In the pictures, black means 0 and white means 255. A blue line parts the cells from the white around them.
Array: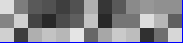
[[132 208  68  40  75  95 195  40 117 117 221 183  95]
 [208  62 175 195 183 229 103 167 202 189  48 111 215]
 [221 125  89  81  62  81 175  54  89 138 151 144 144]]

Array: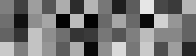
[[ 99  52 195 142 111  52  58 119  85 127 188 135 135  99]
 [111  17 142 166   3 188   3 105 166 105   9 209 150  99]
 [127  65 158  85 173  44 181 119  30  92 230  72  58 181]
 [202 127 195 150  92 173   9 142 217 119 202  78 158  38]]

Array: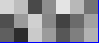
[[ 79 155 208 135  66 107 162]
 [ 95  44 202 155  87 127 178]
 [214 190  73 142 228 184 115]]

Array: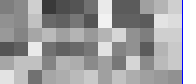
[[ 84  97 234 113  97 105 119 227 132 145  91 180 201]
 [126 138 207  57  76  84 113 234  91  91 160 180 207]
 [145 138 193 105  97 119  84 242  97  97  91 227 220]
 [153 132 166 186 160 180 153 180 214 145 126 207 207]
 [166 193 193 132 180 173 138 160 119 214 138 186 201]
 [227 193 113 166 173 186 201 160 193 173 160 153 145]]

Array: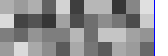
[[126 104 148 126 126 183 111 197 197 162 148]
 [155 218 169 141  90 169 118  90 169 155 104]
 [175 155 175  98 211  62 183 183  54 134 224]
 [218  68  83  54 162  76 111 141 118  76 203]]

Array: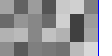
[[106 149 135 106 208  64 156]
 [142  90 127 121 114 186 216]
 [164  98 156  84 201 208 127]
 [178 186 135 193 178  64 164]]

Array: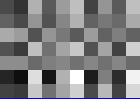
[[ 37  15 222  21 177 255  29 127  44 242]
 [ 66  59 199 113 164 207  74 184  66 215]
 [ 74  51 177  90 156 191  66 149  90 191]
 [ 82  59 191 113 164 199  82 164  66 207]
 [ 98  74 149  82 134 177  98 120 106 170]
 [141 141 106 127 134 113 134 113 134 106]
 [170 156  82 149 120  90 156  98 127  98]]

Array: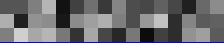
[[ 85  85 127 181  18  65 112  57 133  77  71  97  71  32 105 140]
 [127 207 167 181 120  51 167  71  39 120  12  65  45 146 159  91]
 [175  32 146 140  24 140 159 175 127  77 152 193  45 133  91  97]]
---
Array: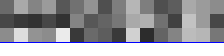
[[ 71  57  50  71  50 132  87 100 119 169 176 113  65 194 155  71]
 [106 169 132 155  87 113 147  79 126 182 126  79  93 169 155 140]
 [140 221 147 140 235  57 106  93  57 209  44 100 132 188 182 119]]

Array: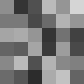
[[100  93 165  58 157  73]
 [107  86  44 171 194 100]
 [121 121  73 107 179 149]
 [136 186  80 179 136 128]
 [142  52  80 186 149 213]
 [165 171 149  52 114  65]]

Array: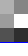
[[ 81  46]
 [156 253]
 [177 133]]

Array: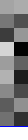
[[ 60 151]
 [ 92 144]
 [113  48]
 [119  80]
 [137  74]
 [157  98]
 [164 172]
 [178  29]
 [212   3]]

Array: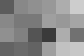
[[ 92 136 144 152 173 205]
 [ 99 106  99 159 193 199]
 [136 121 121 159 152 165]
 [144 129  84  58 173 113]]

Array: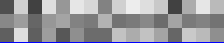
[[ 79 208  65 222 151 230 215 130 208 237 222 201  65 172 230 186]
 [ 95 222  95 157  87 143 108 108 194 172 194 164 102 201 186 143]
 [136 157 102 151 164 130 122 179 115 122 136 108 164 122 130 115]]
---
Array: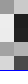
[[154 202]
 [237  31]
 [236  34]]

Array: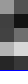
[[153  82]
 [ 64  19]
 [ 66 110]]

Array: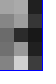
[[164 170]
 [134 157]
 [107  43]]

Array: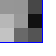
[[150 149]
 [183 152]
 [195 105]]

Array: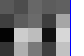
[[ 89  77]
 [ 63  93]
 [  3 204]]

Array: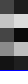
[[ 69  29]
 [196 219]
 [ 69  10]]

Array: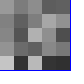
[[153 124]
 [129  96]
 [134  84]]
